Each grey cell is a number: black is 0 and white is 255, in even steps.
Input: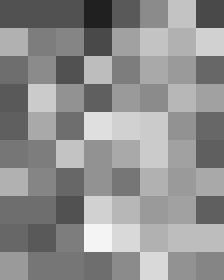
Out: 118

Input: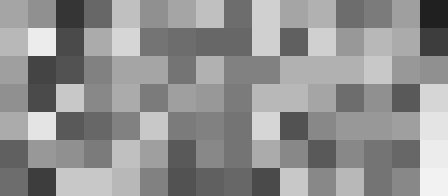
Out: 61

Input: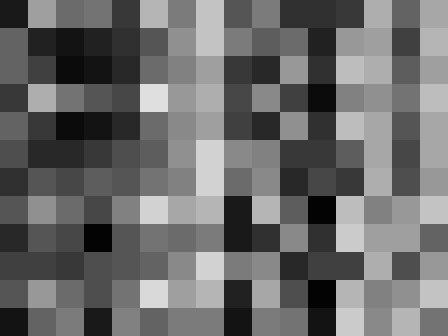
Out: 99

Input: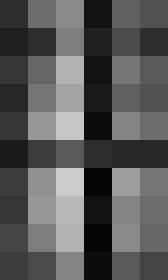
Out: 74

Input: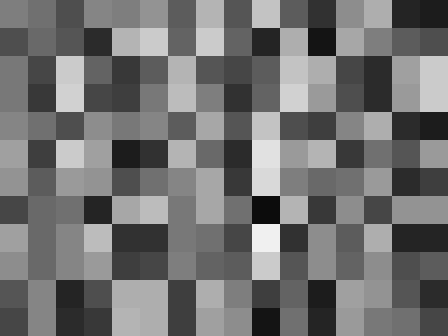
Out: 133

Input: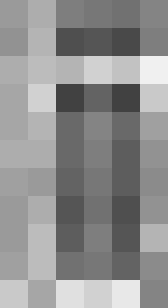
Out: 166
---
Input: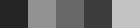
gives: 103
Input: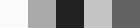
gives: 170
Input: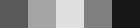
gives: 128
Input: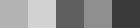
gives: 143
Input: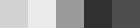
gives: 155
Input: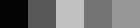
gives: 115
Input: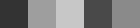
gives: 138
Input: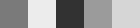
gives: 155
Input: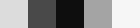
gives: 164
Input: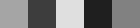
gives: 129
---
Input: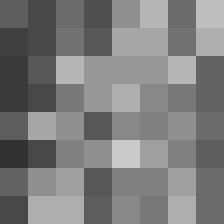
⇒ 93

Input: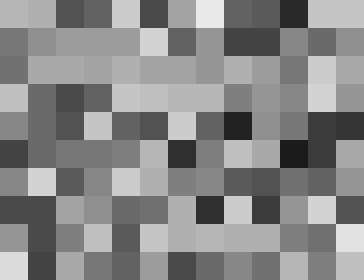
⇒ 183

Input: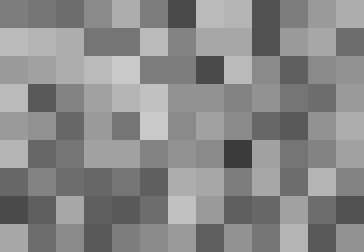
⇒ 125

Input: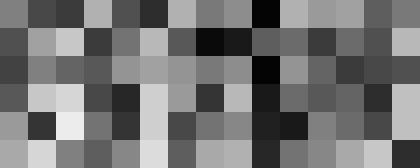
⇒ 128

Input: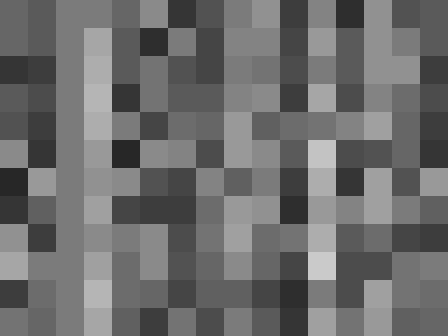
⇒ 102

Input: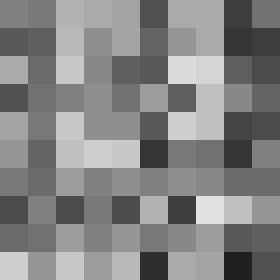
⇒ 128
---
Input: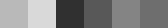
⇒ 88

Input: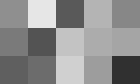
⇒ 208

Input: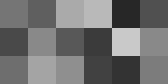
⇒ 65

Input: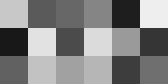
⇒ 182

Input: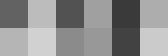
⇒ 152

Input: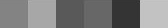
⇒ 103

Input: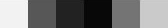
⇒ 8

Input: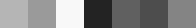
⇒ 96

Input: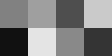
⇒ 228

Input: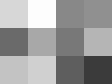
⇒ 208
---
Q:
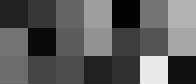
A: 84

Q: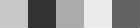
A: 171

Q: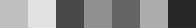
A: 144

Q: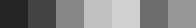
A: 135

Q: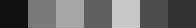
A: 96

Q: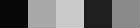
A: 137

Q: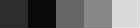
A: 101
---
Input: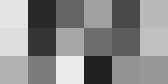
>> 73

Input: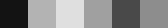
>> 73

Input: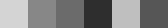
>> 191

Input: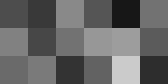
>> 23

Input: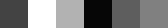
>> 94

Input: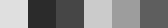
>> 157

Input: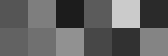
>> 203

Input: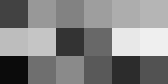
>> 173

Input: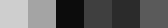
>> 43
